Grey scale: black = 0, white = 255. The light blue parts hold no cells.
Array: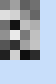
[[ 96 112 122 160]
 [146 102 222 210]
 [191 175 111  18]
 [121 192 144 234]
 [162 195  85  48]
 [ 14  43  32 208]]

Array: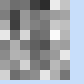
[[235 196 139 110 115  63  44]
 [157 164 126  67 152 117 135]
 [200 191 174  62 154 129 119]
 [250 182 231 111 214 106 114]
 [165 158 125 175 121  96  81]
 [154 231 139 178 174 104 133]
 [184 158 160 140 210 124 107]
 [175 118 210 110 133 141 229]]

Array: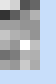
[[ 83 102 230 210]
 [143 178  51  94]
 [148 149 159 158]
 [170 148 197 177]
 [255 192 173 150]
 [179 176 112 125]
 [202 172 164 152]]

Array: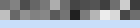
[[205  60 112 130  77 102 120 173 109  69  78  84  63 111]
 [ 71 110 191 104 145 129 135  90 116  32 124 181 236 217]]

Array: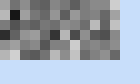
[[137 206 163 114 141 103  96 134 120  94 124 138]
 [104 162 184  22 159 119 104 149  94 152 125 131]
 [ 99 193 123  83 108  96 119 111 141 133 110 186]
 [ 80 137  45  98 148 156 107  52 182  75 143  90]
 [123 141 144 159 126 137  86 129 129 204 125 135]
 [144 104 181 208  99  90 115 184 141 194 108 129]]

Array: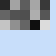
[[166  57  39 163  93]
 [174  86 101  82  79]
 [ 15 220 196 144 101]]

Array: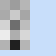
[[157 182 175]
 [202 166 170]
 [110 189 211]
 [174 215 236]
 [ 32 181 179]]
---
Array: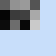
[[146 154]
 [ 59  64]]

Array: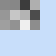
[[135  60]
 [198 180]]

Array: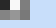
[[248 126]
 [150 121]]

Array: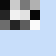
[[203 121]
 [241 226]]

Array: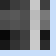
[[60 69]
 [88 79]]

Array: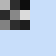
[[ 45  13]
 [136 219]]

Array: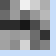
[[153 240]
 [155 105]]

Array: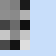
[[127  26]
 [138 178]]

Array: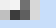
[[243 113]
 [ 60  95]]
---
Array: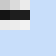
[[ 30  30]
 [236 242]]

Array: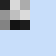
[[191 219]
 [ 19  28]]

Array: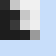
[[ 37 199]
 [ 57 219]]

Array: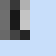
[[ 23 196]
 [ 26 198]]

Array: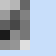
[[ 90 129]
 [ 71 117]]

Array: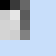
[[230  91]
 [215 100]]

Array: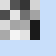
[[229 112]
 [165 171]]

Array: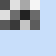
[[109  34]
 [ 57 197]]

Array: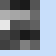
[[166 161]
 [ 77  83]]
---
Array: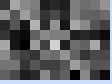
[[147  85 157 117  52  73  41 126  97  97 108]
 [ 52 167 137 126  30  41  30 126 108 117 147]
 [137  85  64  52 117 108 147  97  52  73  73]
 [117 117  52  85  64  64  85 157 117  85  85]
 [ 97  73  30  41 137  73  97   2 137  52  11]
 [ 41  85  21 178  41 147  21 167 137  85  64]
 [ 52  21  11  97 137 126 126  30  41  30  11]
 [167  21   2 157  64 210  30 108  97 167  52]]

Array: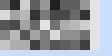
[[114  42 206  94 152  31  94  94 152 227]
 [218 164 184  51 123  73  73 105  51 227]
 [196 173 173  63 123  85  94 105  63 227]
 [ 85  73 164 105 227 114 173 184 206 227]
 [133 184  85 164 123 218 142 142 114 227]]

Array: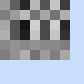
[[126 156 186 115 166 115 175]
 [126 146 175 115 156 126 166]
 [137 146 137 146 137 137 126]
 [156  95  39 186  83 197  60]
 [175  83  30 197  72 197  50]
 [166  83  20 208  72 208  39]]

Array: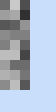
[[ 87  96 148]
 [139 128 128]
 [177 168 117]
 [158 108 108]
 [128 177  96]
 [139 189  87]
 [108 201  78]
 [189 189  69]
 [158 168  48]]

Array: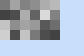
[[207  77 195 121  77  66]
 [ 66  77 173  99 218 130]
 [195 142 163 153  89 110]
 [121 163 130 142 173 185]]

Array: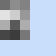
[[173  89 173]
 [226 205 152]
 [110 141 130]
 [ 70  60 119]]

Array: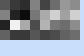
[[ 34 241 170  76 179 119 109 140]
 [ 98  57  57  86  67  76  98 109]
 [ 86  57  45 130  67 109 152 140]
 [130  34  12 119 170 208 161 208]]

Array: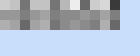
[[151 151 127 151 163 127 139 139 151 139 163 127]
 [205 195 117 195 195 117 184 237 105 205 216  58]
 [175 163 105 163 175 117 139 151 139 127 175 105]]
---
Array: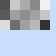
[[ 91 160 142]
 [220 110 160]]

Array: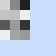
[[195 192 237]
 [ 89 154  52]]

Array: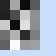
[[ 32  76 202]
 [203  15 223]]

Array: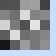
[[131 112 218]
 [210 123  80]]

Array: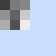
[[145  98 202]
 [172  81 236]]

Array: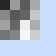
[[136  88 101]
 [162 102 238]]

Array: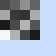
[[167  56  50]
 [ 27  74 180]]
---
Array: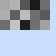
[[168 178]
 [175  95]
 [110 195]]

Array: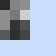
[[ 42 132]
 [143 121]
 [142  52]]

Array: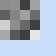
[[140 144]
 [ 95 132]
 [207 142]]

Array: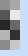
[[143 168]
 [ 85 232]
 [ 39 104]]

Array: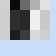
[[209   9]
 [207  46]
 [207  46]]

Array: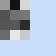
[[153  18]
 [ 83 113]
 [ 85  87]]

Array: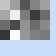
[[197 158]
 [166 238]
 [109  74]]

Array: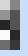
[[215 134]
 [147  82]
 [ 36  83]]

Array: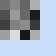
[[112 135]
 [ 79 154]
 [ 63 129]]
